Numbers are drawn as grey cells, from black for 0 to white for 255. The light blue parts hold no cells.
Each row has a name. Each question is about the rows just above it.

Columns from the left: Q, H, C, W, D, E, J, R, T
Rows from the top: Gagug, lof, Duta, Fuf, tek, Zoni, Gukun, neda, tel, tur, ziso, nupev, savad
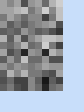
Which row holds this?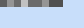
tel
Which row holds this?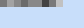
Duta
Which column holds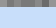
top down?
D
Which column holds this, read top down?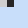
J

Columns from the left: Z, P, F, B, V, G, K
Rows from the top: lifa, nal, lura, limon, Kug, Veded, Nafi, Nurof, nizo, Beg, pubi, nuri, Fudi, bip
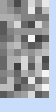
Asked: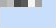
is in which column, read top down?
K
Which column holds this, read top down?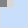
V
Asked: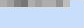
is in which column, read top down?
P
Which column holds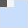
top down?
K
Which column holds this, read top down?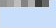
F
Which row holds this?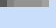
Kug

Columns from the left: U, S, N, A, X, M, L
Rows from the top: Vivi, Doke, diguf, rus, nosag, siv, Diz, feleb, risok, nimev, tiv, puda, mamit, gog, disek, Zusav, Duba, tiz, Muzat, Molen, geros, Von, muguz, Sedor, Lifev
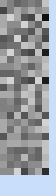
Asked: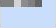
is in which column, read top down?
S
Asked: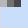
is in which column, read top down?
A
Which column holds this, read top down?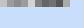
M

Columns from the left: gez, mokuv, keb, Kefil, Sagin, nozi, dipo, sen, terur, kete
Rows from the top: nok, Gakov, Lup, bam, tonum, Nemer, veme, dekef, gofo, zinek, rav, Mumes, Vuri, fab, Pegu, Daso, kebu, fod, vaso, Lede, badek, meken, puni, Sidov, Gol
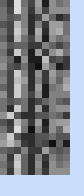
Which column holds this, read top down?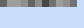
sen
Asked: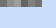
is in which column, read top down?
gez
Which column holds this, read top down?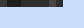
Sagin
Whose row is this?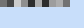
tonum
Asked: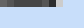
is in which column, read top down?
mokuv

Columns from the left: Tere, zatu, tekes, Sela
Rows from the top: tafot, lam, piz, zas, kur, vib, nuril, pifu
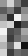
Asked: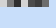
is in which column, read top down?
zatu
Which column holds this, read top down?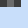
zatu
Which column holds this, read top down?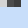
zatu
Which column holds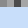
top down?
Sela
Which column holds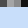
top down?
Sela
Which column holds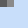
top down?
Tere

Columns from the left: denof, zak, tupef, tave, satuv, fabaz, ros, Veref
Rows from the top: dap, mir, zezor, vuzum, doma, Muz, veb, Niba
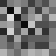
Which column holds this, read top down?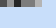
denof
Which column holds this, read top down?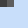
zak
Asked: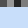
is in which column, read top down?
denof
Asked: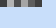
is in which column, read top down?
fabaz

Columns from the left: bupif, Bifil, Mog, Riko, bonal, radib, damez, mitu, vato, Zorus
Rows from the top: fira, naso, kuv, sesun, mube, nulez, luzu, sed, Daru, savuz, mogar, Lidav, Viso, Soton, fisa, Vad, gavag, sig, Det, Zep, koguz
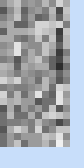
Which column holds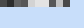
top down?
vato
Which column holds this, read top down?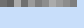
Riko
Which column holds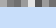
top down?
radib
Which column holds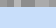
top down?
bonal
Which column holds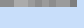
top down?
bonal
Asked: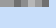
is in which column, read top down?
Riko
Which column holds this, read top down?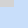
radib

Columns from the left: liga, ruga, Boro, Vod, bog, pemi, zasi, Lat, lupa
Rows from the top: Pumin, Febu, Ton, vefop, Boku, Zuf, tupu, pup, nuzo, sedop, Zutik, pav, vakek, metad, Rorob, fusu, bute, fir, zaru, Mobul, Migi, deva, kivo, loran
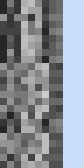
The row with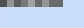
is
Rorob
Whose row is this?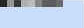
pup
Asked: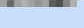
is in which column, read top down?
bog
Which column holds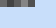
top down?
liga
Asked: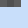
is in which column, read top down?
lupa
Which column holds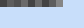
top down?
lupa

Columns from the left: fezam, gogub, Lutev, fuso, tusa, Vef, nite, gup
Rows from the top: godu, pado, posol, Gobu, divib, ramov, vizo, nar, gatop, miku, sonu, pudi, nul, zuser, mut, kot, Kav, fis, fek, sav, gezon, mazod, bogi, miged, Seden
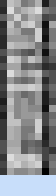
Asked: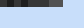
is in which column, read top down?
fezam
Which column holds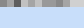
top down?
Vef
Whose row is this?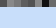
nar

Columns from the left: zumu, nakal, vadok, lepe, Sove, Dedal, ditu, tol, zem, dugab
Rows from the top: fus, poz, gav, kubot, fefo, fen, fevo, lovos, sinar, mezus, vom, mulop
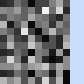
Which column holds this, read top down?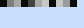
Sove
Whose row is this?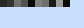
vom

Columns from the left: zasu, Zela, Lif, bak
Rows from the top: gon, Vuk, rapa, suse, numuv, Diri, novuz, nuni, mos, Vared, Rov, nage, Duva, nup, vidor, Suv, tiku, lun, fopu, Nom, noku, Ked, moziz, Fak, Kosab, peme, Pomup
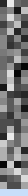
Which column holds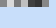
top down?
Zela
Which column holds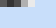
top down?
Zela
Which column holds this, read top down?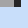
bak
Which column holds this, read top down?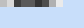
Zela
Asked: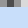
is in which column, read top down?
bak
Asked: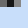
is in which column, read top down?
Lif

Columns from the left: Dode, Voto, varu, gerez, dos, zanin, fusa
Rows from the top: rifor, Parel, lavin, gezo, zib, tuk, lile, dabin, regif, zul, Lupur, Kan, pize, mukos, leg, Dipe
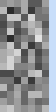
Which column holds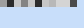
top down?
Voto
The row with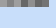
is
leg
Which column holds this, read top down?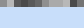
Dode
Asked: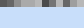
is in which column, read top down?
Dode
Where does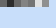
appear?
tuk
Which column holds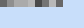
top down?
Dode
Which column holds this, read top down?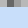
Dode

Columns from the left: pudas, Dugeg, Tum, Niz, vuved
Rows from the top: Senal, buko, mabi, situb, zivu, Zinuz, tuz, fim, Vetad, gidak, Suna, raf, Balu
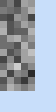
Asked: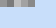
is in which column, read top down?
vuved
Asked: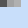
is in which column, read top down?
pudas
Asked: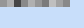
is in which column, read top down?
vuved

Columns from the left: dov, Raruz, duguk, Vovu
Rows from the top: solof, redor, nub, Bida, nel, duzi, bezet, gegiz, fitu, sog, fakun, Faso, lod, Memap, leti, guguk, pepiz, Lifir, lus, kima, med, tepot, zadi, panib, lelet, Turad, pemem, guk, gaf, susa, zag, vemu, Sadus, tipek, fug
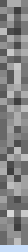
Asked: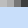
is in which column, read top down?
duguk
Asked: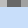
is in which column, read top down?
Vovu
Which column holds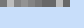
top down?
Vovu
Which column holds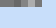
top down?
Vovu

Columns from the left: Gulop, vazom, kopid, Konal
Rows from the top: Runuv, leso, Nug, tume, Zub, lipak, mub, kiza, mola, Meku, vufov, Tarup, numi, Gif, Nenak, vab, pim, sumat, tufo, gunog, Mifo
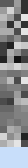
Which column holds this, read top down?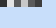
Konal
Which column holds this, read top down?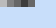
vazom
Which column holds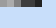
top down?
Gulop
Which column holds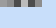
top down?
kopid
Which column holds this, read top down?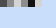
kopid

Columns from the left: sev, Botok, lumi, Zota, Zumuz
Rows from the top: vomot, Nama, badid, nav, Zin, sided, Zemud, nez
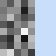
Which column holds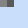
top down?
sev
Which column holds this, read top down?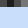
Zota
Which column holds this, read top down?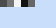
Zota
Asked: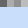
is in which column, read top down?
Zumuz
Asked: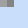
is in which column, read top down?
Zumuz

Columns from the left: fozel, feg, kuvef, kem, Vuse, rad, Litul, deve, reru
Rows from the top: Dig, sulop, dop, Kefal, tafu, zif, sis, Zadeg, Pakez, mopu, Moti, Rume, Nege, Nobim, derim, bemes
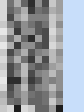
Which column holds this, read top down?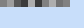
kuvef
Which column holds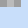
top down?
kem
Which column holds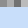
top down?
kem
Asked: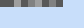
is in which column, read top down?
rad
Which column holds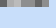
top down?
kem

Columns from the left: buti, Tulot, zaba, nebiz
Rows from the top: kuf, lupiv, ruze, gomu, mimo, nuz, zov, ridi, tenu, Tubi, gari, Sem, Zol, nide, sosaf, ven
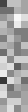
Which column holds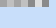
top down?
Tulot
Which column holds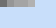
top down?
nebiz

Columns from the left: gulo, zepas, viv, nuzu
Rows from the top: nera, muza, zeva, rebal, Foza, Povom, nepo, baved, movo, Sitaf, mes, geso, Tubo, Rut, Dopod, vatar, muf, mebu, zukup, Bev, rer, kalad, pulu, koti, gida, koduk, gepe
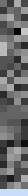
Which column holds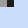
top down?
zepas
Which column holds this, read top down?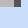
gulo
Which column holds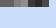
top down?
gulo

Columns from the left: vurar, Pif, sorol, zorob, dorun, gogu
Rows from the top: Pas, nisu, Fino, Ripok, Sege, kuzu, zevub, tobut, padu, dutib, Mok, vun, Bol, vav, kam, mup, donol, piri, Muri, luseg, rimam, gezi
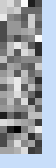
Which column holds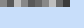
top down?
dorun
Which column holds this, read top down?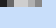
dorun
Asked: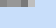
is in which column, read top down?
Pif
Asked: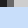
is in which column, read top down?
dorun
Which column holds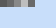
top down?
dorun
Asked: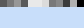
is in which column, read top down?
sorol

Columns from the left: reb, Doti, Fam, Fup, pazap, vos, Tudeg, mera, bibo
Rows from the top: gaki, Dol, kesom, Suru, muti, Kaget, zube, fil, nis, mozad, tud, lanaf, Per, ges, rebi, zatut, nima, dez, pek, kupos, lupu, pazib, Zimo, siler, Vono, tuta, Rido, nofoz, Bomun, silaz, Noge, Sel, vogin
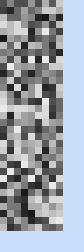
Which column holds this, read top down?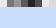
Tudeg
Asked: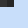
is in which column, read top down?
Fup
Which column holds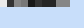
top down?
Fup
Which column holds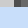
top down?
Tudeg

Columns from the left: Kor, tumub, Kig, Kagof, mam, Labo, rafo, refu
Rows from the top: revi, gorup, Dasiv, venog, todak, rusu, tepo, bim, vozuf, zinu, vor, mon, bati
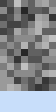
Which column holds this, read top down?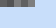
Labo
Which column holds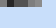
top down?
Kagof

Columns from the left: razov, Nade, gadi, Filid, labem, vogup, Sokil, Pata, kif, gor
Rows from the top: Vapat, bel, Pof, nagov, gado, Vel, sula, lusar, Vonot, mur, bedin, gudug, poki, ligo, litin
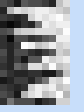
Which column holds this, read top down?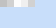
kif
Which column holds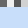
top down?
Pata
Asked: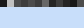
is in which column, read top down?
gadi
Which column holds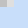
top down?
gor
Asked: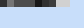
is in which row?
litin
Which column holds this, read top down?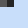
Filid

